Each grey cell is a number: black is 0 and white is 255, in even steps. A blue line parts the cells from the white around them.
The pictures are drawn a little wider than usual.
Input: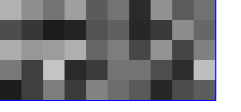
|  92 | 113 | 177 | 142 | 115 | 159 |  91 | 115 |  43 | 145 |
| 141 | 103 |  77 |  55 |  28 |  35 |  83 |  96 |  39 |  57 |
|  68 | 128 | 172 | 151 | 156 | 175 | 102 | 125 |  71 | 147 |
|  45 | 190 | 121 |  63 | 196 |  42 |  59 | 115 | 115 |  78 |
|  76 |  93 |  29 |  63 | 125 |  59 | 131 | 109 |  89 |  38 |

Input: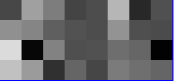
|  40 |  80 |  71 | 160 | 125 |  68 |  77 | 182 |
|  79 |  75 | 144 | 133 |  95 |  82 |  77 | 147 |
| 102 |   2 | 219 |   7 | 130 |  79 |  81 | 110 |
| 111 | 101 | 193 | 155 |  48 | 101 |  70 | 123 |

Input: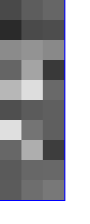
|  93 | 102 |  73 |
|  74 |  77 |  42 |
| 147 | 137 | 139 |
| 164 |  57 | 101 |
| 221 | 105 | 183 |
|  91 |  95 |  79 |
| 116 |  95 | 223 |
| 174 |  61 | 103 |
| 103 | 104 |  90 |
| 110 | 120 |  91 |

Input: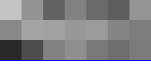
|  94 | 149 | 196 | 148 |  98 | 130 | 106 |
| 133 | 125 | 135 | 164 | 161 | 152 | 155 |
| 110 | 123 |  41 |  78 | 130 | 143 | 120 |

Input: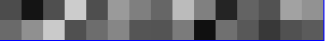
| 162 | 146 |  76 |  20 |  79 | 204 |  78 | 154 | 127 | 102 | 187 | 128 |  36 |  99 |  82 |
|  81 |  91 | 106 | 144 | 202 |  80 | 109 | 134 |  85 |  84 | 123 |  16 | 112 |  88 |  56 |

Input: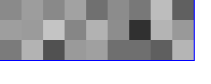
| 189 |  96 | 138 | 157 | 137 | 162 | 112 | 140 | 120 |
| 180 | 153 | 158 | 155 | 196 | 134 | 178 | 141 |  48 |
|  95 | 181 | 123 | 179 |  81 | 154 | 160 | 111 | 111 |

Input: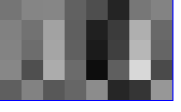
| 119 | 131 | 117 | 133 | 134 |  97 |  78 |  36 |
| 175 | 105 | 129 | 114 | 162 |  95 |  32 |  59 |
| 183 | 101 | 131 | 109 | 165 |  96 |  27 |  63 |
| 216 |  74 | 135 |  79 | 172 | 107 |  13 |  95 |
|  53 | 151 |  95 | 130 |  88 | 102 | 140 |  38 |

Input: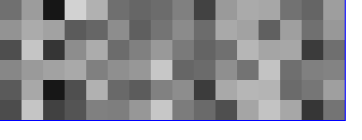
| 101 | 158 | 112 | 156 |  22 | 210 | 177 | 111 | 102 | 108 | 128 |  66 | 154 | 170 | 167 | 114 |
| 112 | 152 | 147 | 171 | 162 |  91 | 102 | 141 |  95 | 116 | 139 | 108 | 169 | 162 |  96 | 159 |
|  59 | 111 |  78 | 197 |  53 | 141 | 172 | 108 | 128 | 153 | 122 | 100 | 112 | 182 | 165 | 167 |
| 128 | 131 | 135 | 154 | 162 | 169 | 128 | 143 | 151 | 199 | 102 | 107 | 143 | 115 | 195 | 111 |
| 118 | 159 |  90 | 168 |  23 |  79 | 177 | 105 |  92 | 129 | 141 |  60 | 169 | 182 | 180 | 107 |
|  54 | 116 |  76 | 197 |  65 |  84 | 128 | 126 | 151 | 199 | 124 | 106 |  79 | 165 | 195 | 167 |
